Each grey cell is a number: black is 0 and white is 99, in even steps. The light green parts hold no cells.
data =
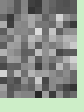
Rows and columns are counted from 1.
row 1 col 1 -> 51
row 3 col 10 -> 57
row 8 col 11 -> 35
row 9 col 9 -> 52
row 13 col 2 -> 33
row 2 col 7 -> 45
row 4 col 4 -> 52
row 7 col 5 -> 65
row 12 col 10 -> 50
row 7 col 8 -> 48
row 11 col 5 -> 70
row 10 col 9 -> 72
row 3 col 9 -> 82
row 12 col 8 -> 53
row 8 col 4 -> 37
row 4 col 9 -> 65
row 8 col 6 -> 74
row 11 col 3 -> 70
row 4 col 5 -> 65
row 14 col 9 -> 55
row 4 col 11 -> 23
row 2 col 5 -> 20
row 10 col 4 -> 54
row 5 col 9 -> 37
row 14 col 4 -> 51
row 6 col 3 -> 64
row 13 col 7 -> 32
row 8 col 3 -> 52
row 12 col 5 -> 41
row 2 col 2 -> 45
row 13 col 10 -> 26
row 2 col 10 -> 33
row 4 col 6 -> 46
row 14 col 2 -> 35
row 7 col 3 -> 60
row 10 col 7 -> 51
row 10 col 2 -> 39

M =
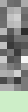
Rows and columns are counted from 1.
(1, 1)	66
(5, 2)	35
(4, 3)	74
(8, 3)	23
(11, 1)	68
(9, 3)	37
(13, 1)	68
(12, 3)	23
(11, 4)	40
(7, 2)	22
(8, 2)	47
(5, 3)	56
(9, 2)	32
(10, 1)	60

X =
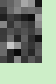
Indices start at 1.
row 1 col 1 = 34
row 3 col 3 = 19
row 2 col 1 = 20
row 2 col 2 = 41
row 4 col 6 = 54
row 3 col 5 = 6
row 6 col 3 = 14
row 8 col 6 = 35
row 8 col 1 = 41
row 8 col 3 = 3
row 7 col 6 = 32
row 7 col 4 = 30
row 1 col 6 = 8
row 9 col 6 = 24
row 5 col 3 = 26

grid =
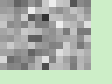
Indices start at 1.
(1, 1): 58
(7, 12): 47
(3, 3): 57
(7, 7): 58
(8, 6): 48
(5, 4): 78
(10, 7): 30
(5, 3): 62
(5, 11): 75
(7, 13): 60
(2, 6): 73
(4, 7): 49
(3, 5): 35
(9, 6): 70
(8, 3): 55
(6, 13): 76
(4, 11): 71
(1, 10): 74
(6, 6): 36
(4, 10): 75
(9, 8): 50
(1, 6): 48
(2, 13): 57
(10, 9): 72
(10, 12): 71
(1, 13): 49
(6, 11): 67
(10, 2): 51
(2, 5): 92
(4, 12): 62
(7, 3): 69
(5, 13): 47
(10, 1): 60
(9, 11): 51

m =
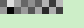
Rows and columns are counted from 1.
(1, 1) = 38
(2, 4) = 60
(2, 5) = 33
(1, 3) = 63
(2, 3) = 40

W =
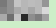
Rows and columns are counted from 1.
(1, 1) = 47
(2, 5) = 65
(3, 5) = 55
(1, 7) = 58
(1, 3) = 76
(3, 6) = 49

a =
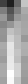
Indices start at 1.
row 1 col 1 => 25
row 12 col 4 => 59
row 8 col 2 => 88
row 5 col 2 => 75
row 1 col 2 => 12
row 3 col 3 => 59
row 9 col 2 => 90
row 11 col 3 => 82
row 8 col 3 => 76
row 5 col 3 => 70
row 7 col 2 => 89
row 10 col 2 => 91
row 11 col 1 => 66
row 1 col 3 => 40
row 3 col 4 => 63
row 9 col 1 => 61
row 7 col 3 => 73

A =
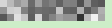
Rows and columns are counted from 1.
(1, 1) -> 83
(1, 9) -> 38
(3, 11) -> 58
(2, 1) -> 58
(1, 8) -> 50
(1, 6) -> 62
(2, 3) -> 82
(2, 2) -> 80
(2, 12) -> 68
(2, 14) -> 47
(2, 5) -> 38
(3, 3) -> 87
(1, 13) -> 58
